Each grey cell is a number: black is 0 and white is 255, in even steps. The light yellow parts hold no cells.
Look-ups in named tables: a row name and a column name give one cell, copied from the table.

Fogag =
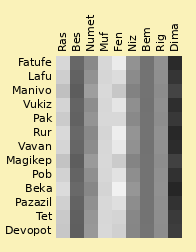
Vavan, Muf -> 215
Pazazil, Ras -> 208
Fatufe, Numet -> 137
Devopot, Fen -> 208
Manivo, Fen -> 199
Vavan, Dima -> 44
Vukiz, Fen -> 229
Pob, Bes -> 100
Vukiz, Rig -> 143
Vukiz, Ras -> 212
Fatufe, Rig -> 144
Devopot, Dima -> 61
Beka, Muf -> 212

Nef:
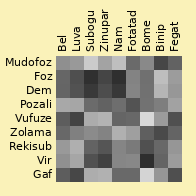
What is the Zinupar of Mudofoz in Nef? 163
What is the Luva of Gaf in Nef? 71
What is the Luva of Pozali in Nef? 166
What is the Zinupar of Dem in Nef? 77
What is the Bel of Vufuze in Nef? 93
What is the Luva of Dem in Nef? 82
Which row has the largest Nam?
Mudofoz

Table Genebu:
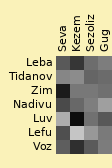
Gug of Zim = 112
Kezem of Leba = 54
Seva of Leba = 89
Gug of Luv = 88
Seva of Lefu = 79
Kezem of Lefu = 197
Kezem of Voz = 47
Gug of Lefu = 122

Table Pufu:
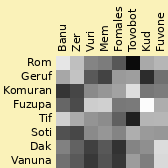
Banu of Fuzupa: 102
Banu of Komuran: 53
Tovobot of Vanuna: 156
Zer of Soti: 71
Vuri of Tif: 148
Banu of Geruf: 167

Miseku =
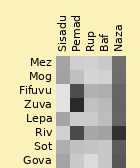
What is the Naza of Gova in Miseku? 87
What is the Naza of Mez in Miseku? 111
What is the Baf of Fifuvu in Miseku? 174
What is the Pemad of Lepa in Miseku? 204
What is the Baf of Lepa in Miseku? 189
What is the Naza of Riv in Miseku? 49
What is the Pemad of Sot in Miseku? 192

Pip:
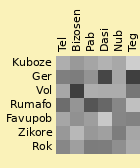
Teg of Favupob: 130
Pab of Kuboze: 165
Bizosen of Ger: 125
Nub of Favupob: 134
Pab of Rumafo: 85
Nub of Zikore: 125
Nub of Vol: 172
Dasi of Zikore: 160
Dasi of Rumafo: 103
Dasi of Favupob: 200
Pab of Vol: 174
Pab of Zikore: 152
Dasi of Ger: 70
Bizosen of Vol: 62
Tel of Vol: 167
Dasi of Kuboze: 178
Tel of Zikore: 152
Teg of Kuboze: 206
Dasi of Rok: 125
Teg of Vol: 119

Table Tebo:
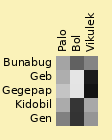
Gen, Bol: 51
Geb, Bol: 229
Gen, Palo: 128
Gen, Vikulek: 149
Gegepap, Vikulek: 19
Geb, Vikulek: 27
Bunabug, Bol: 97
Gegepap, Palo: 196
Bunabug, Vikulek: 132
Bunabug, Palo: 164
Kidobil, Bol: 53
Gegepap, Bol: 228
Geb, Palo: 174
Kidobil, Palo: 171

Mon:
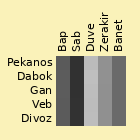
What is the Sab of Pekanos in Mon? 49
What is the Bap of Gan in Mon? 92
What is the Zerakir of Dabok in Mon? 145
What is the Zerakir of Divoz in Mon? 144
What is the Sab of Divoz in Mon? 50
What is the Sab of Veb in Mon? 50
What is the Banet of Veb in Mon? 106
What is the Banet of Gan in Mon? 106
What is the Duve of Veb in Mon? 188
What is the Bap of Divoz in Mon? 91
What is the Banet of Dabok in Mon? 106
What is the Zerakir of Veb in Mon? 144

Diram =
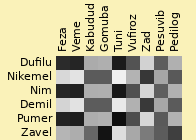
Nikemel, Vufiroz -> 179
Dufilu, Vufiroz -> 83
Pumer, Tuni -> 14
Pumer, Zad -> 214
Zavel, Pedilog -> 63
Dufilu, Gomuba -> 175
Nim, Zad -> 213
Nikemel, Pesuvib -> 166
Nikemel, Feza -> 216
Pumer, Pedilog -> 178
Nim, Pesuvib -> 94
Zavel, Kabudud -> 103
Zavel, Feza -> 181
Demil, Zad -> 57
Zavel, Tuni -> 221
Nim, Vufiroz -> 80
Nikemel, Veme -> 227
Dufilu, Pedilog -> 176
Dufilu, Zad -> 210
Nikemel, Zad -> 55

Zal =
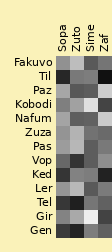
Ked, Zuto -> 130
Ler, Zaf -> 123
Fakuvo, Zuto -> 189
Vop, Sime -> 93
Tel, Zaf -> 97
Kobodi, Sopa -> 127
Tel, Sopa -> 55
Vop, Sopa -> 104
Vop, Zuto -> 52
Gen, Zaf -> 96

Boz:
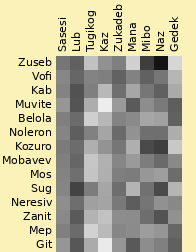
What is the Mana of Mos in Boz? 124
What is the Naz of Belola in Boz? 161
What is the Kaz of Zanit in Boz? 194
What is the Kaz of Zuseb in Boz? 145
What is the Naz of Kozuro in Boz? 63
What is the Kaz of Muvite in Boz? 237
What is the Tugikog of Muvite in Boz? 173
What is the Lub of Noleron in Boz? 94
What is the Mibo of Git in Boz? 141
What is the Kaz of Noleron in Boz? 165
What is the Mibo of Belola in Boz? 166
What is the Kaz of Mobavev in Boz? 177
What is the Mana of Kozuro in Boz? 175
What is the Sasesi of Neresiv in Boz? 142
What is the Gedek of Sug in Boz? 181
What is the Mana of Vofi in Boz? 130
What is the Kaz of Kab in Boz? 184
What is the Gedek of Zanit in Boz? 145
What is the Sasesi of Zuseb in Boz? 118

